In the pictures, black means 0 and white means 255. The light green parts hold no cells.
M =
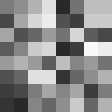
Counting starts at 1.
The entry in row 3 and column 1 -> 166
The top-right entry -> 190
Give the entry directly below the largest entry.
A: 154
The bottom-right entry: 178
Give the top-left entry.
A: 124
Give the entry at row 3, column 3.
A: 103
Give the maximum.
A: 248
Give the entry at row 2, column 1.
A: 72
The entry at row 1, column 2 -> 142
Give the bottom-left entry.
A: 52
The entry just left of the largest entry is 61
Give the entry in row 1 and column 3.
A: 178
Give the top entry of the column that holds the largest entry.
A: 190
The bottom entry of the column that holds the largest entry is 103
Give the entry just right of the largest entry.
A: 236

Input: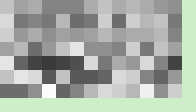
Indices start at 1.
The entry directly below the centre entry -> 217
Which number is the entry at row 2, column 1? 217
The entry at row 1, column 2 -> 161
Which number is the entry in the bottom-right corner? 206
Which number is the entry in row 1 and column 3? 171
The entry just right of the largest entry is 100
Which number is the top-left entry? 194
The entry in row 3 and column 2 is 152
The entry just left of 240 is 183
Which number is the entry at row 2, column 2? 120
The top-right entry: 143
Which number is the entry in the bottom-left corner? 109
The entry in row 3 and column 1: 206
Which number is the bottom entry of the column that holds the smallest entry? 252
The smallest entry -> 58
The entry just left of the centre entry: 229
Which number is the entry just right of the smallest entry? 67
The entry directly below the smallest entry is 89
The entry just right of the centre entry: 143
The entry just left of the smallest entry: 67

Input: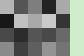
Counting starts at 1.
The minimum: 24
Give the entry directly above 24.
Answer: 181
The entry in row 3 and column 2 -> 44
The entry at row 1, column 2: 85
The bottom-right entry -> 116
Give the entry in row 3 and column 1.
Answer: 73

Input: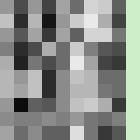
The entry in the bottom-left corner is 163
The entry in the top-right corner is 96
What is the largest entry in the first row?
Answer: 212
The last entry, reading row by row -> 87
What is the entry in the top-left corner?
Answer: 151
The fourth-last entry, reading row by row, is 222
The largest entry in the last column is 127
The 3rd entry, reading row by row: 151
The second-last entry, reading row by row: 56
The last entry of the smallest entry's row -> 56
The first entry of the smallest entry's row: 151
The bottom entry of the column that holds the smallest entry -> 108
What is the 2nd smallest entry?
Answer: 21
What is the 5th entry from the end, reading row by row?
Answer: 96
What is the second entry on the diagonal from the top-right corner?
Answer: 173
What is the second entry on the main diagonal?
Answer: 44
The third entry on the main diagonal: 163

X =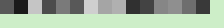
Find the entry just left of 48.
176
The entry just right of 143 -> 110

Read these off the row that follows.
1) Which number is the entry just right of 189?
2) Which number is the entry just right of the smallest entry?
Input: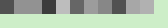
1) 102
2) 189

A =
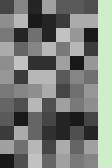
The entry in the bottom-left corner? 25
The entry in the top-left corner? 69
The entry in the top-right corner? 79
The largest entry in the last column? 171
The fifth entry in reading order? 90
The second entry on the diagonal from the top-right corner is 171
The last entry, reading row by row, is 133
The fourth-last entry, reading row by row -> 101
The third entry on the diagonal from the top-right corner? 194
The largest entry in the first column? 171
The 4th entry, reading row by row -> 160
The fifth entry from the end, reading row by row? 194

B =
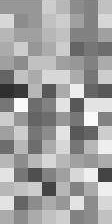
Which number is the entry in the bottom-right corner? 193
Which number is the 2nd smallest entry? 57
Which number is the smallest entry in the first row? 130
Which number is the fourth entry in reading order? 205
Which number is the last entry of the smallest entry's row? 88
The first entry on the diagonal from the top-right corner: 193
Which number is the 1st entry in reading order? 151
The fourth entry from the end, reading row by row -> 205
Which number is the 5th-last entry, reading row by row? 193
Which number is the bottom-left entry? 171
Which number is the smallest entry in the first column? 48
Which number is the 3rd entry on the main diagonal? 160
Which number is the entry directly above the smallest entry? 100
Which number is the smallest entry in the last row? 130

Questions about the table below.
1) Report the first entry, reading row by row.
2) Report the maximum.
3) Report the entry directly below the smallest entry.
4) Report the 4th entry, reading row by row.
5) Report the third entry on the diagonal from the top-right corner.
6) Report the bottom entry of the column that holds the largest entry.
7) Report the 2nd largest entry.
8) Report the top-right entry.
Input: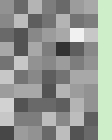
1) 146
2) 241
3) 156
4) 125
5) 168
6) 83
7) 210
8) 168
